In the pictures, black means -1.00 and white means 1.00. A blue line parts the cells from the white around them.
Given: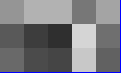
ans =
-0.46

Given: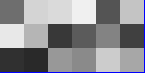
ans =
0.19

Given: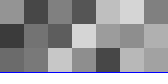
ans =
0.56

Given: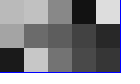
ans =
-0.10

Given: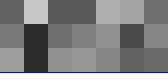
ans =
0.12

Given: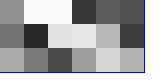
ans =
-0.41

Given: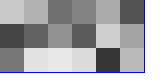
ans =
0.82

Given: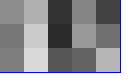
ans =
-0.33

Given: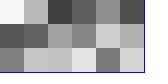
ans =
0.51

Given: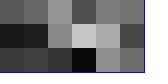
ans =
-0.60
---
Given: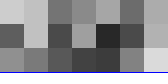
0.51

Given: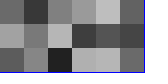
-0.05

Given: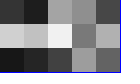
0.51

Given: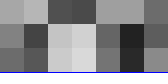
-0.47

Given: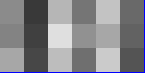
-0.50

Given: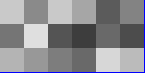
0.75

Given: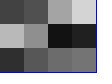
0.12

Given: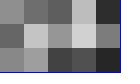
0.54

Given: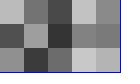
0.24
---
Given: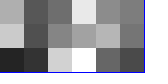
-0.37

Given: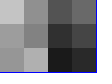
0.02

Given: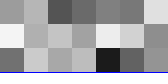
0.38

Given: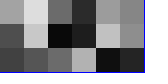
0.57

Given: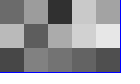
-0.27

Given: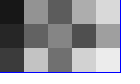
-0.23

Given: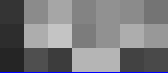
0.36

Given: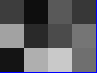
-0.68
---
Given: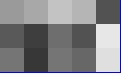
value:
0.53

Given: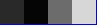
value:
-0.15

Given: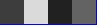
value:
-0.74

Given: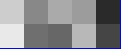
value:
0.33

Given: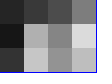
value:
-0.40

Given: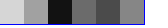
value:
-0.86

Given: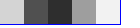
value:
-0.64

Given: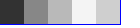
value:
0.45
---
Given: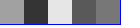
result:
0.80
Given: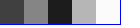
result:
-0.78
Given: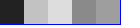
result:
0.73
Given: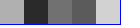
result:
-0.11
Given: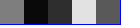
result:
-0.64
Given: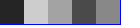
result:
0.28
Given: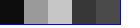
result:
0.55
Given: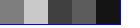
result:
-0.50
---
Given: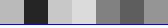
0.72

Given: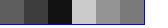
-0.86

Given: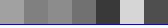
-0.11

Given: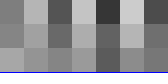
0.21

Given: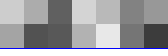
0.40

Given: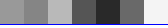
-0.33

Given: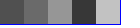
-0.17

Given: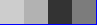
0.61

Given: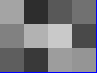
-0.26
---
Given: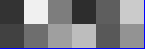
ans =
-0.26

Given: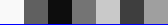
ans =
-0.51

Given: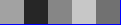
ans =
0.56

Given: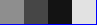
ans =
-0.85

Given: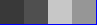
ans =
0.56

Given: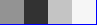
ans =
0.54
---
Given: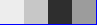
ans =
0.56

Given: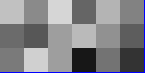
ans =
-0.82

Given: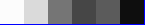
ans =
-0.45

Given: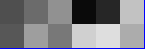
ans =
0.63

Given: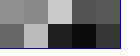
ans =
-0.76

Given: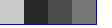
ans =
-0.68

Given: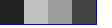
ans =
0.52

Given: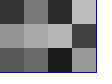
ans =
-0.17

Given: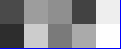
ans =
-0.04

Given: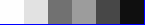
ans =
0.22
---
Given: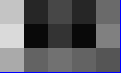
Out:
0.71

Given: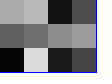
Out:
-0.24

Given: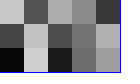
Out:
-0.46

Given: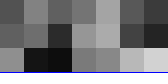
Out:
-0.25

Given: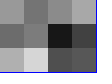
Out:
-0.15

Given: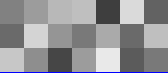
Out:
-0.17
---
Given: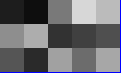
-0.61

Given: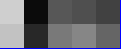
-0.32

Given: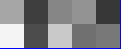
0.05

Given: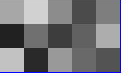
-0.52

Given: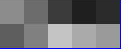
-0.54

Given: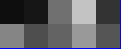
-0.12

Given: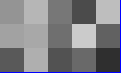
-0.13

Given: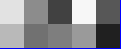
-0.49
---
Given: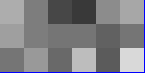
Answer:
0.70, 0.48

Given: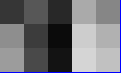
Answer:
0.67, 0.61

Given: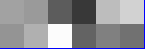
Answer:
0.98, 0.65

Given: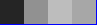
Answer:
0.48, 0.31

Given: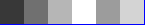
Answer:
1.00, 0.66

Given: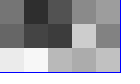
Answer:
0.94, 0.84

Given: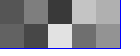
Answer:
0.77, 0.54
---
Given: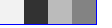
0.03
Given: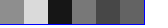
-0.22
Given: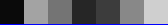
0.62
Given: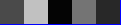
-0.69
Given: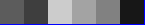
-0.82
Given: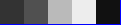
-0.87
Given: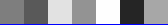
0.31
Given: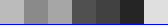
0.75
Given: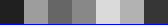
-0.58
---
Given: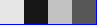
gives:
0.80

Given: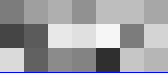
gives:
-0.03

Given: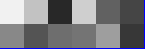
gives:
0.89

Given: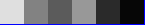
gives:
0.75

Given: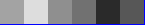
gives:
0.28

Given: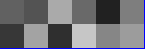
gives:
-0.24

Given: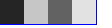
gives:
-0.71

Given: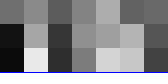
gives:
-0.13
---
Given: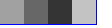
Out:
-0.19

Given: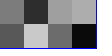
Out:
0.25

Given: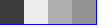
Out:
0.16

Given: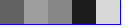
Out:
0.06

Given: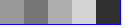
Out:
0.19

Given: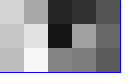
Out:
0.66

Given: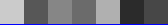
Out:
0.05

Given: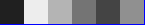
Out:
0.13

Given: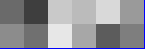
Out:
0.58
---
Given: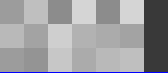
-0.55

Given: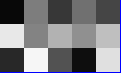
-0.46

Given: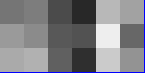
0.27

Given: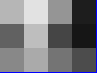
-0.77

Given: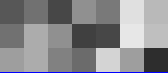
0.45

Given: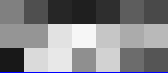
-0.43
